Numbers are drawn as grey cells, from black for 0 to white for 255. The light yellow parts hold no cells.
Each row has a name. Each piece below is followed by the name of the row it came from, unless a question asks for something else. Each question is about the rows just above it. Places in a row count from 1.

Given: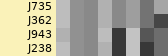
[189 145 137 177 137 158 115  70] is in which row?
J362
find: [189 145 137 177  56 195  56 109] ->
J238
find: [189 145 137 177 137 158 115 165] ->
J735
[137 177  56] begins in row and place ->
J238, 3

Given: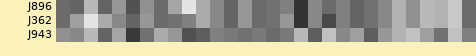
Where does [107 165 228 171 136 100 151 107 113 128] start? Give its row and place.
J896, 8
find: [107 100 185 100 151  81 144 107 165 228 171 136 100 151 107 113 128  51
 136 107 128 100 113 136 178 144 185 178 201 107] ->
J896
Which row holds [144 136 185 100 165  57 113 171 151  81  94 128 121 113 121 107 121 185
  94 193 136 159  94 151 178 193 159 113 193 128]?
J943
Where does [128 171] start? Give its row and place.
J362, 10
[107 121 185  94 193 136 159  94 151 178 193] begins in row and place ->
J943, 16
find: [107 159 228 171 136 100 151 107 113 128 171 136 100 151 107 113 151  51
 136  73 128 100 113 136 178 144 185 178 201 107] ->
J362

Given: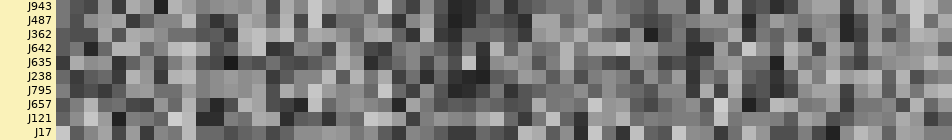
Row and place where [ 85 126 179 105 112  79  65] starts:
J635, 35
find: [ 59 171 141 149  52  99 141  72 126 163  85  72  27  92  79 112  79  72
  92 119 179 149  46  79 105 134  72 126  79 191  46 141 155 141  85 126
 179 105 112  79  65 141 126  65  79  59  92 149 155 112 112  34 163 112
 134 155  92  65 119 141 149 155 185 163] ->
J635
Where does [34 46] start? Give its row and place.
J487, 29

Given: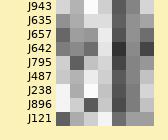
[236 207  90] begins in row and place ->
J487, 3
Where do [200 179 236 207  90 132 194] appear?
J487
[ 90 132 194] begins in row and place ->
J487, 5
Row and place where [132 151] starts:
J795, 6
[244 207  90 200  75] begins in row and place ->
J896, 1
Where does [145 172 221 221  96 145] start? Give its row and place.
J635, 1

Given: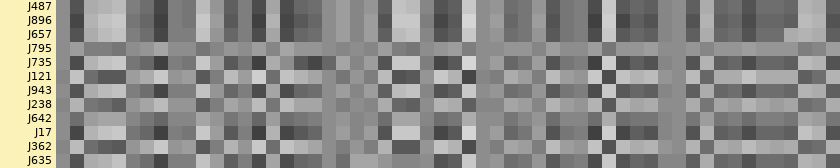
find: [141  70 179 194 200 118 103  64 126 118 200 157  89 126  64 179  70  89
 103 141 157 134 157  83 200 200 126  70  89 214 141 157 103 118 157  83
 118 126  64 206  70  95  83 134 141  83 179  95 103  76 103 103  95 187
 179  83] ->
J896
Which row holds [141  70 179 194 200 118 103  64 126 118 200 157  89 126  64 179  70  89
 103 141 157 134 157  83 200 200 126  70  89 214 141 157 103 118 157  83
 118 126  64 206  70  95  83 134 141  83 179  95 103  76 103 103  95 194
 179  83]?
J17
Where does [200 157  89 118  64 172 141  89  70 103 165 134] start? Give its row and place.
J735, 11
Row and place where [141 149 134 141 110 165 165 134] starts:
J642, 20
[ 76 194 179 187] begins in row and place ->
J121, 40
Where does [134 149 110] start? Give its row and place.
J642, 34
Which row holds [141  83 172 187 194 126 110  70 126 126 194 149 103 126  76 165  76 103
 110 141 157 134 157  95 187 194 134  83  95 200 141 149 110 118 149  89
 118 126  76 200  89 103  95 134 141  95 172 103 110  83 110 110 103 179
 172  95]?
J943

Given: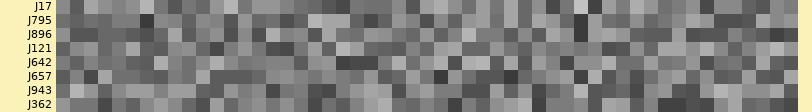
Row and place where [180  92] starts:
J642, 31
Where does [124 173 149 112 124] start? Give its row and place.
J17, 41

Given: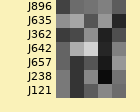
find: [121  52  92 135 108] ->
J121
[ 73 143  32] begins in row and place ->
J362, 2

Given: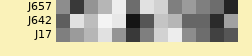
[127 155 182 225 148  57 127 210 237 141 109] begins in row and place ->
J17, 1
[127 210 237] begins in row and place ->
J17, 7
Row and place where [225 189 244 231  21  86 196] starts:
J642, 2
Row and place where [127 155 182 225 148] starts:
J17, 1

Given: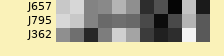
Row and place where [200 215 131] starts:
J657, 1

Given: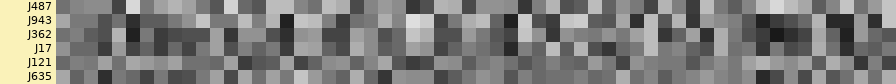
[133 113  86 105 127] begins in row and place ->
J121, 32
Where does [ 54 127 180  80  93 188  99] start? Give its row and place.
J487, 34
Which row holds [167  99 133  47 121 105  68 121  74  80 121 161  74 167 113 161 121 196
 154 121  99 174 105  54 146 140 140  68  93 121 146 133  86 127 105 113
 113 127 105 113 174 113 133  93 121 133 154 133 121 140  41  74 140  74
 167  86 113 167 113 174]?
J635
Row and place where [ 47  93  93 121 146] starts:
J943, 6
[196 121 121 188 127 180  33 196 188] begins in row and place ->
J943, 11
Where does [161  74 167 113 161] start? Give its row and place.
J635, 12

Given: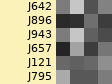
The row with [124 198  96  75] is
J943
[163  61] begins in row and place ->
J657, 2
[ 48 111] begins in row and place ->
J896, 2

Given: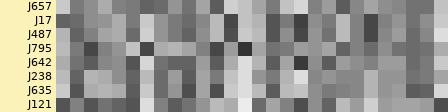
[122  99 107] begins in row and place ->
J657, 6
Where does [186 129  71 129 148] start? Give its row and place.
J17, 21
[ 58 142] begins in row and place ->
J642, 18
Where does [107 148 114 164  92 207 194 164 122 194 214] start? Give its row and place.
J657, 8
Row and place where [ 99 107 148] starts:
J657, 7
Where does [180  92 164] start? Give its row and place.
J642, 15

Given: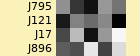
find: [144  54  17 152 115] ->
J795
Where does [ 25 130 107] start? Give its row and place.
J121, 1
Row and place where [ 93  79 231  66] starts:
J896, 1

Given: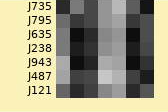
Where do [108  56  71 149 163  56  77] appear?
J795
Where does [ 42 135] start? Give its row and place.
J635, 3
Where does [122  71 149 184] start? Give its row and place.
J735, 2
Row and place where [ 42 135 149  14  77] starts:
J635, 3
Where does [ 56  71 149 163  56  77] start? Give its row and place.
J795, 2

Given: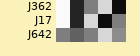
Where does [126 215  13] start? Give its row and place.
J362, 3
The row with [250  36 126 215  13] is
J362
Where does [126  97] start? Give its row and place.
J642, 1
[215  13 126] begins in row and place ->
J17, 3

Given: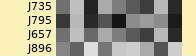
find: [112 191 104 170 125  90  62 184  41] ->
J657

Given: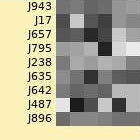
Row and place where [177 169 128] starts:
J238, 4
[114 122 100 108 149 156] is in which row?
J943
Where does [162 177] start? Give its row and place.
J795, 2
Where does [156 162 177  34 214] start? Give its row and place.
J795, 1

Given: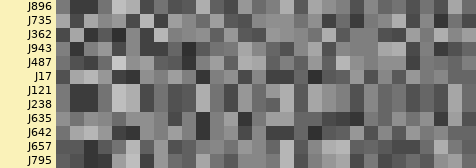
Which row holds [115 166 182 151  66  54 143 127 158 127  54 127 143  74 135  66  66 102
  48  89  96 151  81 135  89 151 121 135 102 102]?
J642
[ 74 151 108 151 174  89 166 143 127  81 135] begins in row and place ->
J121, 13

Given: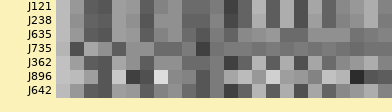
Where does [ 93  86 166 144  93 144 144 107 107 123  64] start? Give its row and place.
J362, 3
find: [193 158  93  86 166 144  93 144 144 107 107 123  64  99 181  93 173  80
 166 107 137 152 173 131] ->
J362
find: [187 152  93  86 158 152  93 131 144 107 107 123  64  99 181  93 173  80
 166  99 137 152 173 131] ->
J121
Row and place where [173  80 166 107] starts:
J362, 17
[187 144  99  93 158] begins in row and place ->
J238, 1
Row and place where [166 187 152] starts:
J896, 13

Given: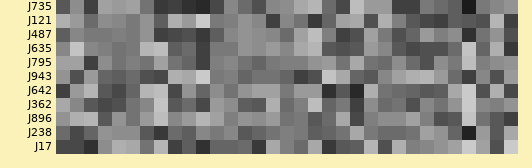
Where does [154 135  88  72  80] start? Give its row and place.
J635, 23
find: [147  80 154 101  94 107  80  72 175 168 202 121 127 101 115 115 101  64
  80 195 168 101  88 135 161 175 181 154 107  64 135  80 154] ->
J943

